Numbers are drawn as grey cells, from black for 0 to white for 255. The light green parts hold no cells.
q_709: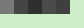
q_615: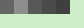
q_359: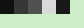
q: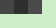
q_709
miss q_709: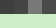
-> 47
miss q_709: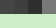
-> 75
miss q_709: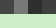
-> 75
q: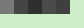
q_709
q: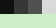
q_359
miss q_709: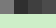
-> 69

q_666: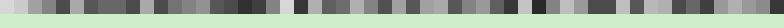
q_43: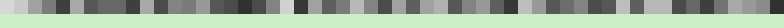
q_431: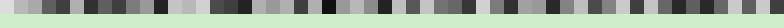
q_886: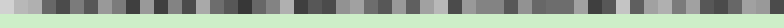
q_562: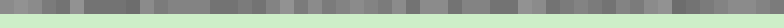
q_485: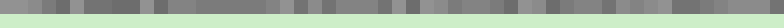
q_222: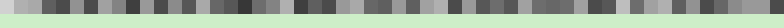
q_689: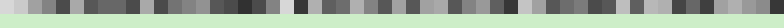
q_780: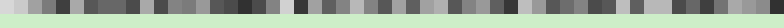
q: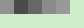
q_222
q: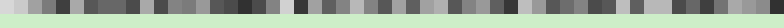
q_780
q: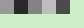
q_431
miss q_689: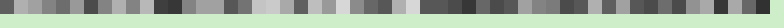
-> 69
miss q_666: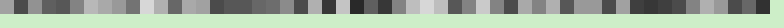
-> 81

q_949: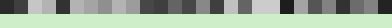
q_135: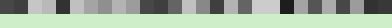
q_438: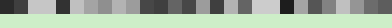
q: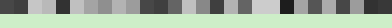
q_135
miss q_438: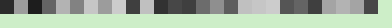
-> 149
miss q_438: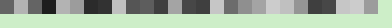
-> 130
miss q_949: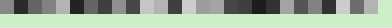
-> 192
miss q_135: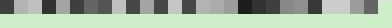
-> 185

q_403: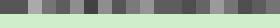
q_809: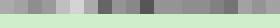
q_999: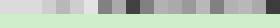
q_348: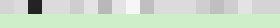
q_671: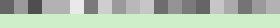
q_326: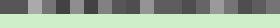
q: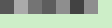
q_403
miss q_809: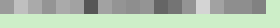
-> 136
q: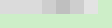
q_348

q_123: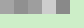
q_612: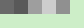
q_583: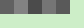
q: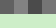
q_583
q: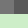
q_583
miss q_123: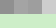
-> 137

